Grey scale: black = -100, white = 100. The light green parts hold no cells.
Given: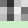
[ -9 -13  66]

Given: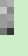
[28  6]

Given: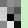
[-9 -5 -2]

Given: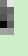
[ -5 -18]

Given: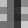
[ 50 -16 -68  59]

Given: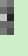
[  8 -39]
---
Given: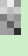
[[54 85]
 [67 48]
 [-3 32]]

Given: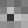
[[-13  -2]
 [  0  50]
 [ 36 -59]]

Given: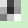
[[ 77 -46]
 [ 35 -65]
 [ -3  56]]

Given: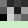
[[ -7 -67]
 [-34  50]
 [-98  62]]

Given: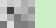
[[ 70  56]
 [ 55 -50]
 [ 69  37]]

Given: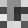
[[ 53  11]
 [-43  12]
 [ 83   8]]

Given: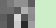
[[-16  -4]
 [-15 -14]
 [-28 -44]]

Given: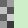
[[-19  24]
 [ 53 -34]
 [-25  61]]

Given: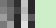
[[ -8 -27]
 [  2 -14]
 [ 23 -15]]
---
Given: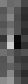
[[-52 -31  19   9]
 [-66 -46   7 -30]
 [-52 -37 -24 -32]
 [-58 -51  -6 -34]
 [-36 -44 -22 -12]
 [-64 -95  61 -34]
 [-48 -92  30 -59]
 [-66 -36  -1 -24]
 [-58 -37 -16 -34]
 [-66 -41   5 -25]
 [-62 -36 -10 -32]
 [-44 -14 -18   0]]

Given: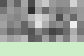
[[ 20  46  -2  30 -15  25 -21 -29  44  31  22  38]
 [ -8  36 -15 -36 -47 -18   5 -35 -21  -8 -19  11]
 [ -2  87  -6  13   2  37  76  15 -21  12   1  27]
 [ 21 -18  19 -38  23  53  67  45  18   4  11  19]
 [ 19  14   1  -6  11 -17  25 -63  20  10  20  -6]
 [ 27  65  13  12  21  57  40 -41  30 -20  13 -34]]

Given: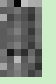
[[-32 -49 -21  -3 -17 -28]
 [-63 -32 -24   4 -21  28]
 [-44  -6 -31  46 -27 -12]
 [-55 -19 -65 -35 -82  -7]
 [-16 -54 -29  -1 -16 -29]
 [ -9 -40 -33 -17 -26 -28]
 [-14 -56 -28  -1 -19 -29]
 [ -6 -39 -30 -13 -32 -26]
 [-10 -59 -37 -26 -46  33]
 [ -5 -50 -33  -8 -23 -28]
 [ 33  36  51 -96 -12  21]]

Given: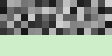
[[ 34 -70 -31  45 -74   2 -22 -63  42 -65  13   9 -83  13 -42 -60]
 [-82  12  30  12   7   3  49  62 -66 -36 -57 -65  12 -51  40 -34]
 [ 57  16  -6 -45  52 -25 -23  51 -49 -16 -56  60 -80  48 -18   8]
 [-60 -80  10 -13  53 -79  63  -9  36  56  12  23 -25 -36 -15 -82]
 [ 64 -39  37 -65 -76  25  50 -15 -77 -42 -62  -2  -8  28  35 -69]]

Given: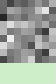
[[  7  -8 -27  62  28   7 -11 -44]
 [ 52 -53 -24  20  25   6  -4  45]
 [ 19  34  54 -36  -1  20  36  70]
 [ 42   0  45   4  -1  12  87 -19]
 [ 52 -54 -23  21  26   7  -3  45]
 [-11  31  11  35  55  44  74  41]
 [  6  -8  14  10 -15   4  -6 -70]
 [-26  79  49   5   0  20  30 -19]
 [ 37  -7  16  -9 -28 -18 -47 -15]]

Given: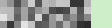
[[-66 -61  -8  35 -16  18 -25 -31  52  78   5 -55  18]
 [  7 -29  13 -11  50  20 -38  66 -26  28 -24  46  77]
 [ 59 -35  39 -42 -48 -39  33  17 -19  29 -12  46  48]
 [ 39 -58 -58  53  55  40  45 -34  60   9 -38  14  37]]
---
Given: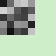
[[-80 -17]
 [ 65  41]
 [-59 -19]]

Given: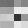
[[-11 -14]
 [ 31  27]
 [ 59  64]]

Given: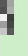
[[-31  28]
 [-37  36]
 [ 89 -51]]

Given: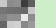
[[ 57   9]
 [ -8 -12]
 [  2  14]]

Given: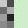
[[ 58 -40]
 [-15  36]
 [ 24 -72]]

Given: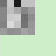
[[-11  57]
 [  7  50]
 [  6  59]]
